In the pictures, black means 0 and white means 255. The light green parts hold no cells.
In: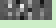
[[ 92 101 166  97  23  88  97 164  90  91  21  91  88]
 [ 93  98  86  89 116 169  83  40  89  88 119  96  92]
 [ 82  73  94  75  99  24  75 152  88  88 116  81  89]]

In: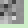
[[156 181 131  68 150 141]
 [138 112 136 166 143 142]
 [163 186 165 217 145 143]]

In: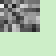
[[ 61 115 100 171 132  85 134 117 115 111]
 [107 134  77 144 185 127  95  91  80  59]
 [114 123 162 134  51  77 171 157 157 198]
 [ 73 154  87 201 155  65 107  98  52 104]]

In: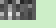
[[150  87  41  91 169  38  65  48  85]
 [ 81  93 166 102  74 102  89  74  89]
 [115  91 180  88 117  78  83  65  91]]

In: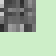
[[210  68  65  79  99  46 104 143 117]
 [ 73  85 135 124 114 133  82  91 108]
 [125  82 105 101 104  88  98 113 104]
 [ 43  85 158 144 124 173  64  73 118]]

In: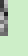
[[ 58 190]
 [ 83 120]
 [193 108]
 [201 112]
 [111 109]]

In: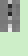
[[122 123 193 124 131]
 [121 122 102 126 117]
 [123 123 174 124 128]
 [122 125 207 119 125]]

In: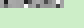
[[166  29 170 167 163 164  32  88 161 169 155  77 136 159 243 162]]

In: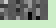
[[124 201  93  93  52  88 132 154  90 120  90  92]
 [156 105  88  88  40  86 141 101  87 144  89  88]
 [ 55 139  92  84 157  93 107   7  91  12  89  93]]
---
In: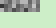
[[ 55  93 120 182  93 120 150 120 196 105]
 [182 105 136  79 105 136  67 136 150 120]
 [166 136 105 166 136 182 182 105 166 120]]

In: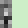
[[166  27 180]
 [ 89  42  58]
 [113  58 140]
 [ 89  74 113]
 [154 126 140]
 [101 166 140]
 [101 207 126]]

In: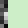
[[125   9]
 [110  24]
 [ 84  40]
 [ 71  84]
 [ 40 137]
 [ 55 193]
 [ 98 222]]

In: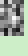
[[ 94  24 163  52  24 163]
 [194  38 179  82 121  94]
 [210  52 210 108 108  66]
 [121  82  94 194  66 133]
 [147  94 179 179  38 133]
 [ 82 108 163 251 194 121]
 [147 121  94 163  82 133]
 [223 133 194 108  38 179]
 [147 147 163 210 133  66]]

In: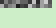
[[176  84 130 145  30  69  55 192 115  69 160 130 100]
 [ 55 130  84 115 145 100 100  55 192  43 160 205  84]]

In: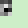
[[173   1  46]
 [ 73  85  59]
 [143 113 204]
 [158 229 128]]

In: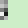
[[239  25]
 [126  82]
 [169 139]
 [197 169]
 [112 184]]

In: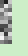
[[ 90  31 201]
 [217  59 217]
 [ 75  75 173]
 [134 106  90]
 [ 59 120 120]
 [201 134 106]
 [245 146 173]
 [146 161 134]
 [185 185  90]
 [120 201 229]
 [106 229 161]]
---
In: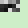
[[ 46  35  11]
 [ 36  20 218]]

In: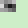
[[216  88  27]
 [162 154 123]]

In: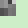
[[138 150 126]
 [ 80  91 118]]

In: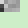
[[ 77 194 151]
 [ 49 164 164]]

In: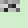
[[203 216  81]
 [169  35 190]]

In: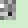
[[253 163 116]
 [122 152 122]]
